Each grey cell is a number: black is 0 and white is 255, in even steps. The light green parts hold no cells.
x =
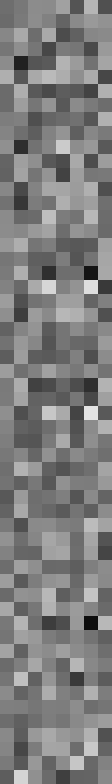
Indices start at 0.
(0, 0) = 110
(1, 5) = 138
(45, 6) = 115
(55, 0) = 93
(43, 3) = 178
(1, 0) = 107
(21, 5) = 159
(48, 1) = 192
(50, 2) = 118
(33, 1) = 178
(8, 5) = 113
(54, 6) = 104
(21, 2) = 115
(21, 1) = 80
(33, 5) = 102
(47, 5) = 182
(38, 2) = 134
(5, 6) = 171
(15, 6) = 183
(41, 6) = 156
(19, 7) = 168
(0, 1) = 120
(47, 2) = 167
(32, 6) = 123
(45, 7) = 96
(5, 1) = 87
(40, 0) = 109
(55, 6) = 100
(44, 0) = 120
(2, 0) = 135
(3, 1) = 143
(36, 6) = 95
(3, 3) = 71
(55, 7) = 136
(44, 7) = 184

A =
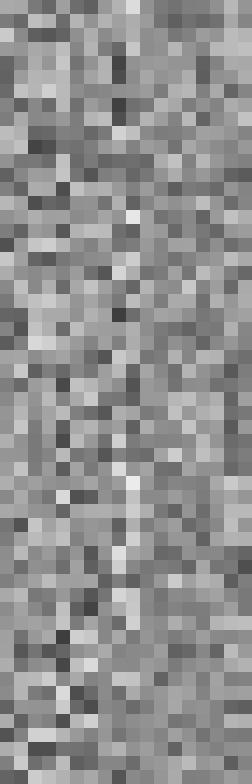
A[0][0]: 169
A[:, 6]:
[96, 147, 173, 179, 147, 163, 131, 155, 180, 104, 126, 122, 85, 171, 146, 144, 189, 130, 139, 112, 194, 165, 177, 160, 132, 108, 119, 181, 200, 109, 179, 152, 126, 121, 164, 93, 173, 150, 149, 86, 95, 163, 86, 67, 164, 199, 153, 218, 131, 106, 77, 208, 131, 109, 104, 168]
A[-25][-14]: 74
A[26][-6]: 112
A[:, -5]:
[126, 113, 129, 147, 148, 173, 182, 125, 184, 134, 167, 129, 137, 122, 154, 136, 138, 162, 131, 118, 200, 169, 142, 100, 134, 133, 180, 140, 189, 152, 196, 139, 148, 163, 130, 141, 148, 106, 150, 145, 102, 160, 136, 124, 152, 135, 104, 139, 153, 160, 143, 123, 144, 154, 186, 127]
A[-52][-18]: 101
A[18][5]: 130
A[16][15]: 103
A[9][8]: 210
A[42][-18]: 169
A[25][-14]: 163
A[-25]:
[175, 146, 121, 148, 74, 185, 152, 113, 207, 123, 135, 131, 132, 139, 183, 148, 107, 115]
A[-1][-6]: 170
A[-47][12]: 126
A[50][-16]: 147
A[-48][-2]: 155
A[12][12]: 172
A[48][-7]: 99
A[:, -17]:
[167, 105, 138, 149, 130, 156, 193, 96, 169, 177, 192, 119, 135, 100, 163, 155, 99, 154, 160, 144, 191, 174, 99, 84, 127, 165, 200, 105, 169, 181, 198, 146, 148, 194, 149, 170, 162, 83, 160, 185, 110, 144, 184, 162, 158, 114, 87, 115, 181, 180, 149, 97, 130, 186, 202, 92]
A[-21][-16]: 136
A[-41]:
[145, 155, 174, 159, 160, 139, 144, 164, 148, 231, 161, 115, 125, 136, 100, 154, 193, 174]
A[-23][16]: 104
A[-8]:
[134, 181, 184, 204, 137, 169, 131, 138, 196, 194, 158, 99, 137, 153, 124, 162, 127, 130]
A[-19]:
[117, 83, 197, 162, 183, 142, 150, 146, 96, 175, 126, 144, 157, 106, 121, 136, 190, 150]
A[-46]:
[177, 192, 68, 80, 117, 113, 126, 153, 167, 130, 156, 149, 115, 167, 151, 140, 130, 152]
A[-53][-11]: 125
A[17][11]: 132
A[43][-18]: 140
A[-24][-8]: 108
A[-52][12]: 148
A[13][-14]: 78
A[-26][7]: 147
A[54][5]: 95
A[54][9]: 108
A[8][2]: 136
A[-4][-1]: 121

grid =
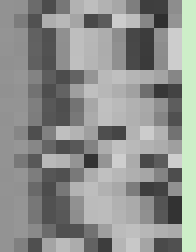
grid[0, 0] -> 146
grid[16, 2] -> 138
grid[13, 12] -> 145
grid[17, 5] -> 172
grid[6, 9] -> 161
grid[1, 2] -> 81
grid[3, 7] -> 172
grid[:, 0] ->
[146, 146, 148, 147, 145, 147, 145, 148, 146, 147, 147, 147, 146, 147, 146, 147, 147, 147]
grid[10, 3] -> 101
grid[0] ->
[146, 145, 107, 76, 119, 178, 190, 178, 167, 126, 62, 63, 141]
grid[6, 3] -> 78
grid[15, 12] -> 51
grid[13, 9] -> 124
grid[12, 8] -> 183
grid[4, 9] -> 73
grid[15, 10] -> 144
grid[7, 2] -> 127
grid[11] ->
[147, 120, 88, 185, 179, 148, 51, 148, 206, 171, 73, 92, 206]
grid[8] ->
[146, 150, 125, 86, 80, 120, 171, 191, 183, 176, 167, 133, 80]
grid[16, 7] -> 159
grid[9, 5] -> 179
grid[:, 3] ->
[76, 174, 81, 82, 80, 93, 78, 88, 86, 129, 101, 185, 86, 76, 81, 81, 107, 164]
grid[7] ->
[148, 148, 127, 88, 78, 115, 167, 192, 186, 177, 169, 144, 93]
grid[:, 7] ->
[178, 91, 173, 172, 173, 185, 183, 192, 191, 78, 173, 148, 192, 177, 188, 188, 159, 61]
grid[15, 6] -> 186
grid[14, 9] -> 170
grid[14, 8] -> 177
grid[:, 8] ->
[167, 204, 141, 144, 144, 191, 174, 186, 183, 69, 192, 206, 183, 168, 177, 179, 187, 181]
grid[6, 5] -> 159
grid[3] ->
[147, 144, 98, 82, 143, 190, 182, 172, 144, 72, 59, 141, 205]

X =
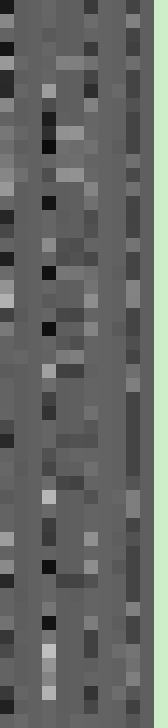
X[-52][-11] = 25
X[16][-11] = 72
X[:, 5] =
[95, 95, 95, 95, 127, 95, 95, 95, 95, 147, 108, 110, 146, 95, 95, 95, 95, 78, 82, 117, 95, 95, 70, 95, 79, 127, 64, 95, 95, 95, 95, 82, 101, 95, 66, 95, 95, 95, 95, 95, 95, 68, 93, 95, 95, 95, 95, 95, 95, 95, 95, 102]
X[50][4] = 94
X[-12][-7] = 94
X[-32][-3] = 97
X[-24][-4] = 99
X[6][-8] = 157
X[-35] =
[99, 94, 97, 140, 81, 78, 100, 99, 97, 116, 95]
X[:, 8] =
[97, 97, 97, 97, 97, 97, 105, 97, 97, 97, 93, 97, 97, 97, 97, 97, 97, 97, 97, 94, 97, 97, 97, 90, 97, 97, 97, 97, 97, 97, 97, 97, 97, 97, 97, 102, 97, 97, 94, 97, 88, 97, 97, 97, 93, 97, 108, 97, 97, 109, 97, 97]
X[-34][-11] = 31
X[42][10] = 95
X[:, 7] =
[99, 99, 99, 99, 99, 99, 99, 99, 99, 99, 99, 99, 99, 99, 99, 99, 99, 99, 99, 99, 99, 99, 99, 99, 99, 99, 99, 99, 99, 99, 99, 99, 99, 99, 99, 99, 99, 99, 99, 99, 99, 99, 99, 99, 99, 99, 99, 99, 99, 99, 99, 99]
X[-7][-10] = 96
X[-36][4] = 94
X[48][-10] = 94
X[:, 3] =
[102, 101, 90, 102, 99, 101, 157, 77, 28, 47, 12, 101, 78, 94, 20, 101, 101, 140, 101, 17, 101, 90, 101, 15, 101, 99, 161, 109, 66, 50, 101, 101, 81, 70, 107, 183, 105, 61, 57, 98, 16, 101, 101, 118, 19, 117, 192, 149, 132, 179, 101, 101]
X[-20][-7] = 97
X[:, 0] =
[25, 136, 99, 21, 153, 42, 41, 136, 99, 119, 109, 121, 134, 152, 102, 38, 72, 99, 31, 107, 147, 177, 65, 121, 99, 99, 92, 99, 99, 100, 74, 41, 99, 103, 99, 90, 99, 99, 157, 99, 138, 40, 99, 99, 114, 55, 74, 99, 99, 57, 33, 99]
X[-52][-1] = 95
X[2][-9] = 97
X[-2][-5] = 71
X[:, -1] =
[95, 95, 95, 95, 95, 95, 95, 95, 95, 95, 95, 95, 95, 95, 95, 95, 95, 95, 95, 95, 95, 95, 95, 95, 95, 95, 95, 95, 95, 95, 95, 95, 95, 95, 95, 95, 95, 95, 95, 95, 95, 95, 95, 95, 95, 95, 95, 95, 95, 95, 95, 95]
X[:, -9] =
[97, 97, 97, 97, 97, 97, 97, 97, 97, 97, 97, 97, 97, 97, 97, 97, 97, 97, 97, 97, 97, 97, 97, 97, 97, 97, 97, 97, 97, 97, 97, 97, 97, 97, 97, 97, 97, 97, 97, 97, 97, 97, 97, 97, 97, 97, 97, 97, 97, 97, 97, 97]
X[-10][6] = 100
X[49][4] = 94
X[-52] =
[25, 94, 97, 102, 94, 95, 58, 99, 97, 67, 95]
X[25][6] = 100
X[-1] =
[99, 105, 97, 101, 95, 102, 100, 99, 97, 85, 95]
